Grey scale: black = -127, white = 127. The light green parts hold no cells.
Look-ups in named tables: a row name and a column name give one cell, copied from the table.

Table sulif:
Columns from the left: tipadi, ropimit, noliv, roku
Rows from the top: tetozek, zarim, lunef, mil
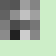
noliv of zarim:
65
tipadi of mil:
11
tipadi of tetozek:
-37
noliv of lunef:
-28
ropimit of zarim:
15
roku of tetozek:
4
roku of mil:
6
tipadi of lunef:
-3
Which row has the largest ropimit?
zarim

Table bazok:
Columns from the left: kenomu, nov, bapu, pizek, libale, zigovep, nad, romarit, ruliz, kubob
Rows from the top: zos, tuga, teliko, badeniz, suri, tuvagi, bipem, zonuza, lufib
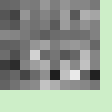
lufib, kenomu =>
-28
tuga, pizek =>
-11
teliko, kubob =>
1
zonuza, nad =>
64
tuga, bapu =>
21
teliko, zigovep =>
-36
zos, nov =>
-22
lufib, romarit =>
13
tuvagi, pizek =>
82
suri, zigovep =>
-2
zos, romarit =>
6
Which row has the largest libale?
lufib

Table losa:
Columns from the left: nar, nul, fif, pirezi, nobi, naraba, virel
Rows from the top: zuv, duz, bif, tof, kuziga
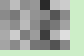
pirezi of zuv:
23
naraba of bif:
-7
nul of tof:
76
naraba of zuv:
64
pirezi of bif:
12
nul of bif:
13
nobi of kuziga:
-13
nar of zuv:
25
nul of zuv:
61
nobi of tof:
-66
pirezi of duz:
19

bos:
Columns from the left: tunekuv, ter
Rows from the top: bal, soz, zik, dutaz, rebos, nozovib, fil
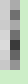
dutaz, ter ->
-15
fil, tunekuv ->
72
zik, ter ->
41
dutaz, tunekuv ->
85
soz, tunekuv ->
79
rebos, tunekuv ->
91
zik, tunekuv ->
75
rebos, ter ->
-69
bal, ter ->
43
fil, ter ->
20
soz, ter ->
-15
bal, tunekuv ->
77
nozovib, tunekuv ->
80
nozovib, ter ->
-26

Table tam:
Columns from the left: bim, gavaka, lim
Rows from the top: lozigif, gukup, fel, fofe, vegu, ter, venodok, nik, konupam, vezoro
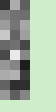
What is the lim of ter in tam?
7
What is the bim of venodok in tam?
22
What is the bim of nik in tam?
43
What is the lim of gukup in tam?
-17
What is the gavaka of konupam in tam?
-80
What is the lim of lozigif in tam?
-32
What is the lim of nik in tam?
-67
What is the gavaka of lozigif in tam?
45
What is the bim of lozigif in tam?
-78
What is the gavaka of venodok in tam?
5
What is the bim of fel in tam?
28
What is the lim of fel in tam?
38
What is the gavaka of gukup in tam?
-14
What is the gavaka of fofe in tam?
-27
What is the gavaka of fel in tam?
-10
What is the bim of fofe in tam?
72
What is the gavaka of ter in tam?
105

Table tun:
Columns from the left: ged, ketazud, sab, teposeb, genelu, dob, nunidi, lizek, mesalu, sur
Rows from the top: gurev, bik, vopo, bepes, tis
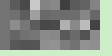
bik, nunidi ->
-19
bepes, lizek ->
-21
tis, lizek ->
-13
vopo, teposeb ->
-35
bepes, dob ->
8
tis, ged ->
-12
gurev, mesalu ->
-28
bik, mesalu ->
6
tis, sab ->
-43
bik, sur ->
-24
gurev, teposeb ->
73
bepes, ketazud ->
-25
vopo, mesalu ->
60
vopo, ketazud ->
13
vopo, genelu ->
-56

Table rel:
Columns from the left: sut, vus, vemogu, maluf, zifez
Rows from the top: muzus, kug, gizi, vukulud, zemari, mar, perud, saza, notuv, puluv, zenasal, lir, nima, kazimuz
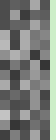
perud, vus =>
-7
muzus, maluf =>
39
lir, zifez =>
-10
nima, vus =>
-73
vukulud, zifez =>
6
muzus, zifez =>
-44
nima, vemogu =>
-56
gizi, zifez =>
-14
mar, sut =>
15
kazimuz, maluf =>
36
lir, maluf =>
-33
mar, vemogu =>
23

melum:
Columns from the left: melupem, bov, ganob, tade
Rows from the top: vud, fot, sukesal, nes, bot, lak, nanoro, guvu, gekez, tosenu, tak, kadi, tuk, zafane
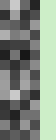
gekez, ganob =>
36
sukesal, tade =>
24
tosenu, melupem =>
27
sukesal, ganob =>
-61
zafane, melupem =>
-54
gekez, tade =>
-14
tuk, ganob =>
22
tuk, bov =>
-66
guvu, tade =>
-53
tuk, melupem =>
1
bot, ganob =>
-64
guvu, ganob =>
23
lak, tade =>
-46
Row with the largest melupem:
nes

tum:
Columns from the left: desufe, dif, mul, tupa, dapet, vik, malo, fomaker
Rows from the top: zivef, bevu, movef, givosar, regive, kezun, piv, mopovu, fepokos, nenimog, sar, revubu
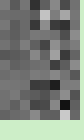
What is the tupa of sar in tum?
-57
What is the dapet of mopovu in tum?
-8
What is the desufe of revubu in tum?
-28
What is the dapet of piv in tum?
-14
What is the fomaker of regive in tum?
-3
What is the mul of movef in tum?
-21
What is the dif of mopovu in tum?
-13
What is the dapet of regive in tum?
-58
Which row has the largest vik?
kezun

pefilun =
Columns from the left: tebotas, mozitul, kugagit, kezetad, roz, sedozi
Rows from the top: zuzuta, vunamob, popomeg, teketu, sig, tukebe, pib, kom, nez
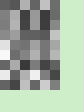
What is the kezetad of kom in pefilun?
111
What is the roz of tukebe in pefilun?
-9
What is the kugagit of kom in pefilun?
49
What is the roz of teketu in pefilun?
-38
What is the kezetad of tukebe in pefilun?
48
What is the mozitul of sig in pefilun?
-5
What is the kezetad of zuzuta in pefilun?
-27
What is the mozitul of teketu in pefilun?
29
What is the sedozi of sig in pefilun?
38
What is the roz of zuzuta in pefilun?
65
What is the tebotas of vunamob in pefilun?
0
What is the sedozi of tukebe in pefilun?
54
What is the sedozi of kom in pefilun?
-56
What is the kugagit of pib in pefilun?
-70
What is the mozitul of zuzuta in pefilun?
-41
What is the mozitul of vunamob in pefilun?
45
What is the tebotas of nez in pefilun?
-28
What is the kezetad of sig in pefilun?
33

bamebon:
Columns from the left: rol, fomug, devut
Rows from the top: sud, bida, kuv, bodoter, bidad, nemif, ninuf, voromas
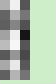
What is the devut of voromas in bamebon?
-11
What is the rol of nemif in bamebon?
-38
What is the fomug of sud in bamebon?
112
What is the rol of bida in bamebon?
-27
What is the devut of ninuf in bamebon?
-39
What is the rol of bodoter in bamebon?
34
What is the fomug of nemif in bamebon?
21
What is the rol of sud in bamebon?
48
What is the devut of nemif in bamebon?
-54
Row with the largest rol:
bidad

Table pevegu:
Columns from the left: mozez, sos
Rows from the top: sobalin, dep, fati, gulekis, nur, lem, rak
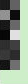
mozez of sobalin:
-100
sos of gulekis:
96
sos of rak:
-16
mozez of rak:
-107
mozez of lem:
-71
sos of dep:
-115
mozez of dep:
18
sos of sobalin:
-29
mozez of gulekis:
-120
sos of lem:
-84
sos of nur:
-64
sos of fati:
-23
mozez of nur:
-81
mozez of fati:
-103

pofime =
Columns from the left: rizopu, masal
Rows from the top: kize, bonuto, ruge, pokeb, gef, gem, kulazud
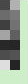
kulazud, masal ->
-91
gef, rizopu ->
-87
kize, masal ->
49
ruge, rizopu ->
-64
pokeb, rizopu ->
36
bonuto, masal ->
-6
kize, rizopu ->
-55
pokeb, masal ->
-32

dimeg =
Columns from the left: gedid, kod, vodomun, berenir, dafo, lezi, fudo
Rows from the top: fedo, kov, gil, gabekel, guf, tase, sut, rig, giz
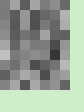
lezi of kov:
-13
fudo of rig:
29
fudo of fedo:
-22
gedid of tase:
64
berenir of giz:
40
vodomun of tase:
4
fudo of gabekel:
-30
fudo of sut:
56
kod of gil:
-39
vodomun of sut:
11
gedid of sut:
3
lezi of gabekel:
-28
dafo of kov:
-24
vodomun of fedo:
-35
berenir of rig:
23
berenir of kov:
-45
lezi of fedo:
13
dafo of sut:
-30
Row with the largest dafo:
gabekel

